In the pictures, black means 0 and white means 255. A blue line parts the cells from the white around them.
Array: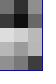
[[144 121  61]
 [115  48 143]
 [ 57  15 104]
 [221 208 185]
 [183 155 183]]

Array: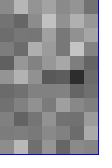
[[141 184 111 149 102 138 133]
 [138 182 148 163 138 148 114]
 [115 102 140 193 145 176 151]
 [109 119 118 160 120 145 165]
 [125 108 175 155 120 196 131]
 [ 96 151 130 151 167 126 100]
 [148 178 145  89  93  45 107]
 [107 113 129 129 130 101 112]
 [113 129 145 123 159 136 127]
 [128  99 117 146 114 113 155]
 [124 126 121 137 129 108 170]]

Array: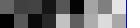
[[  1  88  10  40 194  95 173 219 168]
 [101  64  67  22  86   4 164 127 228]]

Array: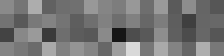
[[132 120 107 169 129 148 133 103 158 217 119 170 131 102 174 120]
 [138 117 173  97 110 112 152 133 125 152 110 154  90 141 101  86]
 [115  89 121 131 116  94 111 129 110 129 103 125  94  63 102 104]
 [ 67 136 154  58 110  92  88 138  22  77  89 142  95  76 103  86]]

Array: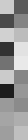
[[158 191]
 [204  91]
 [ 73 132]
 [209 188]
 [ 50 226]
 [114 233]
 [203 134]
 [ 29 151]
 [154 139]
 [165 174]]

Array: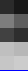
[[198 204]
 [ 43  24]
 [125  93]
 [ 65  46]
 [191 183]]
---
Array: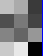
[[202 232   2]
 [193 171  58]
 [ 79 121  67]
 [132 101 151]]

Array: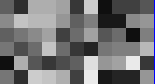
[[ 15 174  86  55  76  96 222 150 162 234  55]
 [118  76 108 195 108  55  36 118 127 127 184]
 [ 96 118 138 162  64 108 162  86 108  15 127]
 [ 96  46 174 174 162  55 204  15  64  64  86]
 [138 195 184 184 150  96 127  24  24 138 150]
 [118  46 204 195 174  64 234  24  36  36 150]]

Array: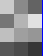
[[ 87  75  54]
 [203 138  99]
 [191 159 150]
 [118 180 225]]

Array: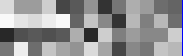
[[ 40  80  89  80  89 174  40 206 127 156 136 136 206]
 [118 237 109 196 165 147 218 165  70 136 118 196 184]
 [218 156 156 206  70  89 147  51 118 174 156 109 100]
 [249 228 218 237 249 100 196 136  51 184 127 184 109]]

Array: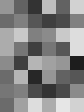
[[107 181  39 150  98  86]
 [150  98  51 190  98 210]
 [172 118  63 118  86 221]
 [118 128  74  51  74 139]
 [107 128  86  63  74 128]
 [172 201 128 139 201 221]
 [139  63 181 161 150  29]
 [107 161 221 172 230 210]]

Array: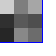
[[ 48  89  78]
 [ 38 136 108]
 [206 126 166]]

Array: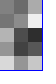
[[180  77  46]
 [149  66  87]
 [129 107 171]
 [217 149 199]
 [117 140 238]]

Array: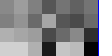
[[128 147 106 166  86  74 106]
 [137 157 128  86 116  97 116]
 [176 166 157  74 106 137  46]
 [208 208 176  25 197 187   4]]

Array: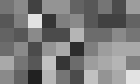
[[138  99  33 181 117  75 193 148 169 226]
 [117 138  65 148 148  99  87 117  75 157]
 [108 138  75 148 169  44 127 157 169 169]
 [169 117  87 193  53 108 157 169 181 127]
 [ 99  87 138  75  75 181 108 108 138 117]
 [ 87 127 226  53 127 138  87  65  65  99]]
